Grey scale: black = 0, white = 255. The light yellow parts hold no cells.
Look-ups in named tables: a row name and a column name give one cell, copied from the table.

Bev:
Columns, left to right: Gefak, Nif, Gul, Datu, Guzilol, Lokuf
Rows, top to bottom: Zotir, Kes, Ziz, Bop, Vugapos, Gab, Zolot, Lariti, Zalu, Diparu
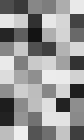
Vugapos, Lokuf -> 50
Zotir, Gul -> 135
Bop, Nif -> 200
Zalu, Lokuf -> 138
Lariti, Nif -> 139
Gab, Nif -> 167
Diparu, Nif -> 238
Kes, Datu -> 231
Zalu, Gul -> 114
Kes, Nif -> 207
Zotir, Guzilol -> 173
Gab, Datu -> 236
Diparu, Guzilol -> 196
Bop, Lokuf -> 215
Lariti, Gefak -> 29
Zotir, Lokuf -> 233
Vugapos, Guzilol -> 161

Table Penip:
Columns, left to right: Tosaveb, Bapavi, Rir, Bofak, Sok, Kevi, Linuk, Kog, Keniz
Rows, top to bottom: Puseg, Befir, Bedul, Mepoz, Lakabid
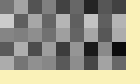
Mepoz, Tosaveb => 90
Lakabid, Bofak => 135
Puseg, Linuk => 36
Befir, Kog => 95
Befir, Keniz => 180
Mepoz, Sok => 60
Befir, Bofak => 101
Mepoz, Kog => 138
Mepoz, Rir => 76

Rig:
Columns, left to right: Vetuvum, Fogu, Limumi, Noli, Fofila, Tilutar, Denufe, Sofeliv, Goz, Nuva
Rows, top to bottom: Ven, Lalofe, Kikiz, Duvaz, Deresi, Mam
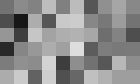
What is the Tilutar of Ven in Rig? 188
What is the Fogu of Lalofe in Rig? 23
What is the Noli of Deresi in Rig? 211
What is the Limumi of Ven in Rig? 130
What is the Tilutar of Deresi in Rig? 142
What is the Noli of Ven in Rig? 189
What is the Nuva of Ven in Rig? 136
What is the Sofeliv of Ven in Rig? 144
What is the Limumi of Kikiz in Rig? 198
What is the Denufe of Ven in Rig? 86
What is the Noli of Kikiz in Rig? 163
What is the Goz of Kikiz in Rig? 131
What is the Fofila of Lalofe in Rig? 201
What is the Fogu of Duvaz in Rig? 134
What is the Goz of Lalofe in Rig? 156
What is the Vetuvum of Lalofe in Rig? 77

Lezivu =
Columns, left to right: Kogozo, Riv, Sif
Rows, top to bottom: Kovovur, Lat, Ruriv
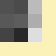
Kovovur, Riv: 75
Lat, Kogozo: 88
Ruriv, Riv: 40
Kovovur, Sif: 187
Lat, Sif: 173
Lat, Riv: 93
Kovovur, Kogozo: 81
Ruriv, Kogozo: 67
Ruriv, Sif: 222

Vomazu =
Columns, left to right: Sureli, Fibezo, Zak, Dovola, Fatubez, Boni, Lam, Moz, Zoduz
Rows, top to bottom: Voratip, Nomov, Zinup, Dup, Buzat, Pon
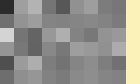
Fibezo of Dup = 120
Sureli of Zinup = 212
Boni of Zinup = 131
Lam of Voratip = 158
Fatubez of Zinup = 175
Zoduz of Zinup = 153
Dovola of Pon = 130
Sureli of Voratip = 44
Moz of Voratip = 124
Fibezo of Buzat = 155
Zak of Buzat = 174
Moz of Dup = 145
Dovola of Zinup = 152
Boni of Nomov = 133
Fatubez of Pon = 123
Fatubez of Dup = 120
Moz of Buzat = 126
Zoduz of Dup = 172
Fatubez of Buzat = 115
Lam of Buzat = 141

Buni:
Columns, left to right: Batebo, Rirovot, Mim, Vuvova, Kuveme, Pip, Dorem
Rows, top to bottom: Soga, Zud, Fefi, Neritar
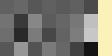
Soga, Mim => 87
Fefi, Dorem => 199
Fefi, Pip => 125
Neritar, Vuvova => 122
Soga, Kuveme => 90
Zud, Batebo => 115
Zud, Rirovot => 57
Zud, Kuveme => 102
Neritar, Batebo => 87
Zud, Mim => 135
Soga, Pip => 96
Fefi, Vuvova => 71
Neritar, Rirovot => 150
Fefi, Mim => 123

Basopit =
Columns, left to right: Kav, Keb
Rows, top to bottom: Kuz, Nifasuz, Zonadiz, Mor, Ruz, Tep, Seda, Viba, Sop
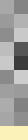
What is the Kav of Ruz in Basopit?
201
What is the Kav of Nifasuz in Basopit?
154
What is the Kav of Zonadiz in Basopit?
141
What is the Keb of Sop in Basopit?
142
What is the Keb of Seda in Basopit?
155
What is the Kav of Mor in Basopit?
189
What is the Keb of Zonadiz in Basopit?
201
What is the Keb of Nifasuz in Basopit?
178
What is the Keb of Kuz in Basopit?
132
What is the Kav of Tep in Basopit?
138
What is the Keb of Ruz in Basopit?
59
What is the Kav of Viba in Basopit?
172
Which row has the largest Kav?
Ruz

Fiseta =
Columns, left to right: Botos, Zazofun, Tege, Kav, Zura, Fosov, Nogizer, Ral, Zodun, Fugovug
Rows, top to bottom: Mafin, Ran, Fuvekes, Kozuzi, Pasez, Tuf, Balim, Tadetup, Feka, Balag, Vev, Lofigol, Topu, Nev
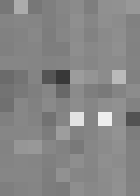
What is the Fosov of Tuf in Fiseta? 156
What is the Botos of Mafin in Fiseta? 119
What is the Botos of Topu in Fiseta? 134
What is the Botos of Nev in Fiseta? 127
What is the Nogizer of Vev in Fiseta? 135
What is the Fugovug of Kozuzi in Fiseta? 130
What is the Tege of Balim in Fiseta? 127
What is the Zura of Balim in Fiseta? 104
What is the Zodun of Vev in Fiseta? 144
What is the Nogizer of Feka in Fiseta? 133
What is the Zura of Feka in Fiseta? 133
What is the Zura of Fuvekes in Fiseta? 134
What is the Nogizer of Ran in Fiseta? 134
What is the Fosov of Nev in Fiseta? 142
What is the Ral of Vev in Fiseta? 139
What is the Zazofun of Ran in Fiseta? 134
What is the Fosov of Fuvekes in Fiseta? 140
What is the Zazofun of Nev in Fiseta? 131
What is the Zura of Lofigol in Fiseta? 132
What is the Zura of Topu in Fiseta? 145

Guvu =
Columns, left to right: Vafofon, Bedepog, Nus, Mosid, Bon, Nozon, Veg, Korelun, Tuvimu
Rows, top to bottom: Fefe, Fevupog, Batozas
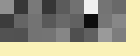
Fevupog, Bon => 105
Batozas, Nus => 115
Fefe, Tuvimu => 105
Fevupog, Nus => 115
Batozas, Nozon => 79
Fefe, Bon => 91
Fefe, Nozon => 113
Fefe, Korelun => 116
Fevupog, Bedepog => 101
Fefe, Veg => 240
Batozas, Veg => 96
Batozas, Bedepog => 81
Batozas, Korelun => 154
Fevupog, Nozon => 97
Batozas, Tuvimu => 125
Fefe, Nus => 121

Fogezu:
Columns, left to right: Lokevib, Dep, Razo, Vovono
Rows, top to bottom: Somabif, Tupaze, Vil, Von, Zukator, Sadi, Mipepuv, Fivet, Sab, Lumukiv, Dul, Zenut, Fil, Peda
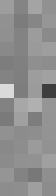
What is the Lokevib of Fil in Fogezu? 149
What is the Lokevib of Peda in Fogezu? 141
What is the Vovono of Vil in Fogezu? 138
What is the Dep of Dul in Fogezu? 141
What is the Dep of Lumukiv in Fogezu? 140
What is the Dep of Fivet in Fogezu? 167
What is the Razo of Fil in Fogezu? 120
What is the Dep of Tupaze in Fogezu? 124
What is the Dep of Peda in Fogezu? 142
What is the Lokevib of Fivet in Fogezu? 130
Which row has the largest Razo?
Fivet

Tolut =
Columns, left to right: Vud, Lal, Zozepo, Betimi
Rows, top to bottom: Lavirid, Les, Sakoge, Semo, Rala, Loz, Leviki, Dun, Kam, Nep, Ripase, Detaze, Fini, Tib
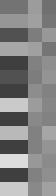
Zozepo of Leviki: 141
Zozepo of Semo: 160
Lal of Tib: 202
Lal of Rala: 63
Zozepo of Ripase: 129
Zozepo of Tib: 137
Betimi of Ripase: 148
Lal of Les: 150
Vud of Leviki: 63
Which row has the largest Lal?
Detaze

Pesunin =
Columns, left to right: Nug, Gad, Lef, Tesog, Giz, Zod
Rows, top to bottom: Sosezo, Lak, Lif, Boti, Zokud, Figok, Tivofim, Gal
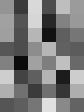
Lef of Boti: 141
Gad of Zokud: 11
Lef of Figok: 95
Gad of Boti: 77
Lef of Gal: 118
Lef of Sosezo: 217
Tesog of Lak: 39
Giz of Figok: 28
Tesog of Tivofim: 112
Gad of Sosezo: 58
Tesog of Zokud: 126
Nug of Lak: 161
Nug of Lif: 159
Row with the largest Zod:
Figok

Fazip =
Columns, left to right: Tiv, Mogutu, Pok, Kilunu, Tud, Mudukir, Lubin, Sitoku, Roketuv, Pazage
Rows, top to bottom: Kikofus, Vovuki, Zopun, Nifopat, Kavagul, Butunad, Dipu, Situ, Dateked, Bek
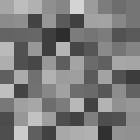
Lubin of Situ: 66
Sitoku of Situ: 179
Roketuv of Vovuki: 135
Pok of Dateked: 194
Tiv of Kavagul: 174
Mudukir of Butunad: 159
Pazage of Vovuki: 117
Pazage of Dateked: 142
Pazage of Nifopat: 132

